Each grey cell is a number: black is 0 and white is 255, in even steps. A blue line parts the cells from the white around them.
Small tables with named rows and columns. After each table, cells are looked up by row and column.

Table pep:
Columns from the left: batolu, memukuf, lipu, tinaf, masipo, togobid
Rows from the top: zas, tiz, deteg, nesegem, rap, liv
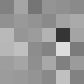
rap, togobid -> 155
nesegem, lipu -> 141
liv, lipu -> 148
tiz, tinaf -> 138
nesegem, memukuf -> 192
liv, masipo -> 192
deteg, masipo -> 53
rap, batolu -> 158
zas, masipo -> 144

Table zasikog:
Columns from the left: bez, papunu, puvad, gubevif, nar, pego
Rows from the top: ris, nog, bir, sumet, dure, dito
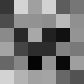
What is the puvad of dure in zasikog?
4
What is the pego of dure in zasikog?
159
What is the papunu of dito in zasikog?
179
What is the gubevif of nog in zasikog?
142
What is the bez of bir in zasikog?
138
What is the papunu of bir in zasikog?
40
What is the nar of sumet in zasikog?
129
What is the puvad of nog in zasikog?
146
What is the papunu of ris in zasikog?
212
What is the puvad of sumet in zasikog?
45
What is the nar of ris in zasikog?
93
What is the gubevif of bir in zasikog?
33
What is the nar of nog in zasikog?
186
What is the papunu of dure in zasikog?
134
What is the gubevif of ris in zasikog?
210

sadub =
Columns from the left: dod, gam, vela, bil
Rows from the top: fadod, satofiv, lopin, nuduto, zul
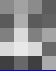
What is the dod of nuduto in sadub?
217
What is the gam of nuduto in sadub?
232
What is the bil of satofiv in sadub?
98
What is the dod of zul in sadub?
63
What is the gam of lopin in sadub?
218
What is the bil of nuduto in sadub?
105
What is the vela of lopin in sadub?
128
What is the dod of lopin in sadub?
128

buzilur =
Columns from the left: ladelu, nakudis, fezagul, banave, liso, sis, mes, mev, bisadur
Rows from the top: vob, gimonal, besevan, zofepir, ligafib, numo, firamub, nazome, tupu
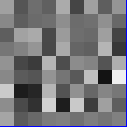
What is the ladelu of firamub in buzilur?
202
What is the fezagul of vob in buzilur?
110
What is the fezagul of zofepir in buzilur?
149
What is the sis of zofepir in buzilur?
101
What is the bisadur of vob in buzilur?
149
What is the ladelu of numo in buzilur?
136
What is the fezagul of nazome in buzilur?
49
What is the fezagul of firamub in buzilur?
38
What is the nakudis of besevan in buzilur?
162
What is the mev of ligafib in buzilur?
84
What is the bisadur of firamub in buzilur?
119
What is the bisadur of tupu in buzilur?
128
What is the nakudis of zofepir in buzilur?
130
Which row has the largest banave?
nazome

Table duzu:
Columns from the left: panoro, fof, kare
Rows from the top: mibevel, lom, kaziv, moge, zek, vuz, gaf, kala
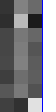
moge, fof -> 125
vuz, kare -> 94
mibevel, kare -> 106
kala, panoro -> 64
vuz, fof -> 110
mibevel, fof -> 130
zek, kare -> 92
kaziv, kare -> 103
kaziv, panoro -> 70
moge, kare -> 85
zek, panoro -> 72
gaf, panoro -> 87
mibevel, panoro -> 52
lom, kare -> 27
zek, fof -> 129
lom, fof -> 186

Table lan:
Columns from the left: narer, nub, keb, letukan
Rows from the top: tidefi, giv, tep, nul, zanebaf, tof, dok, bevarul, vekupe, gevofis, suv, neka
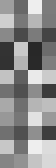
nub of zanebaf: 180
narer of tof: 194
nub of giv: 120
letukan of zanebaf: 126
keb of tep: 123
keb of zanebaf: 41
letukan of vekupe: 153
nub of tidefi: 104
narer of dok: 113
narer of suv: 199
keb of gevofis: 143
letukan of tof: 203
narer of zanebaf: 50
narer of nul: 51
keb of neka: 196
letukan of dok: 59
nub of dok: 80
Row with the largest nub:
nul

